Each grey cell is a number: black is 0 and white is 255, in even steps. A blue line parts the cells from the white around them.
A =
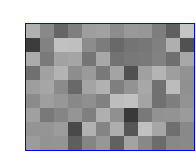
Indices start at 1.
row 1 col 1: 176
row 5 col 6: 177
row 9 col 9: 136
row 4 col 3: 179
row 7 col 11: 147
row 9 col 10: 108
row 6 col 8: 193
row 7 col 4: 149
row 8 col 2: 149
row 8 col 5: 177
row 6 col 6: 129
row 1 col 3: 102
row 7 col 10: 146
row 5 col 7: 127
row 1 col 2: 137
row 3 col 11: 111
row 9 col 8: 163
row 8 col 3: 156
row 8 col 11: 111
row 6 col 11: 126
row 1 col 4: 127
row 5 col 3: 139
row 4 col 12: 146
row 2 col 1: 60
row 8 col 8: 86
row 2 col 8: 116
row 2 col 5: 140
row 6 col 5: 143
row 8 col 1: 148
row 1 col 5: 158
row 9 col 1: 156

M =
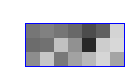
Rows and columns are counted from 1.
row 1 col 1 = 118
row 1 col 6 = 96
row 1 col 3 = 118
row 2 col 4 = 145
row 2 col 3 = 193
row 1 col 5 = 76
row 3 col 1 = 141

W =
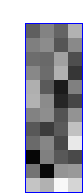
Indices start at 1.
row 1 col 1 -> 95
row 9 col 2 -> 134
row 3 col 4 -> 78
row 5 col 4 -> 128
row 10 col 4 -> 73
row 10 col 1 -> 6
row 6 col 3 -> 38
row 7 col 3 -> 83
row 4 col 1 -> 136
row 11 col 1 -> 115
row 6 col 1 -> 178
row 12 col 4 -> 213
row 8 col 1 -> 88
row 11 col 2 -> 8
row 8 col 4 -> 193

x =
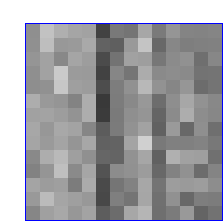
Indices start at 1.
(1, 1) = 143
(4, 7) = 134
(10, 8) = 146
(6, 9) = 152
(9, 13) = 131
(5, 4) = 159
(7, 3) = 157
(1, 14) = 133
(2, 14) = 129
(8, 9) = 162
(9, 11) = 128
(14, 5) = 163
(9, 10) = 121
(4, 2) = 162
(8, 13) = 143
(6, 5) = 173
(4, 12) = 138
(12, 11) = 157
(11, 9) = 156
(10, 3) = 185
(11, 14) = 132
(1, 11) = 149
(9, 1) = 165
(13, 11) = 145
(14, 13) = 100
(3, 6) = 75
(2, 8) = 153
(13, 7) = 127
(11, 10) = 104
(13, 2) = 187
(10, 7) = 100
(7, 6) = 59
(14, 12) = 153
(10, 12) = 161

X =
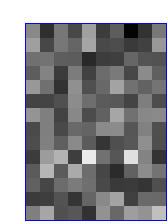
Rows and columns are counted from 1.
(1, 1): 137
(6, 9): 126
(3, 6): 61
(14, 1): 127
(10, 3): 178
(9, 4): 138
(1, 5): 160
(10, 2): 156
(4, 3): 59
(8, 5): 100
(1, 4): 72
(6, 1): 67
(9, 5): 91
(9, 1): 77
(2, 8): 58
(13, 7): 163
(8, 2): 127
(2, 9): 65
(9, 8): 87
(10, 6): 113
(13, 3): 83
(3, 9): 84
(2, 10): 152
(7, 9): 136
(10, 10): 51
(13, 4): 53
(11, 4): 170
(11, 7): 43
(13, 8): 64
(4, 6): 108
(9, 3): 95
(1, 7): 93
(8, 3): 73
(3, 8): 102
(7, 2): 127
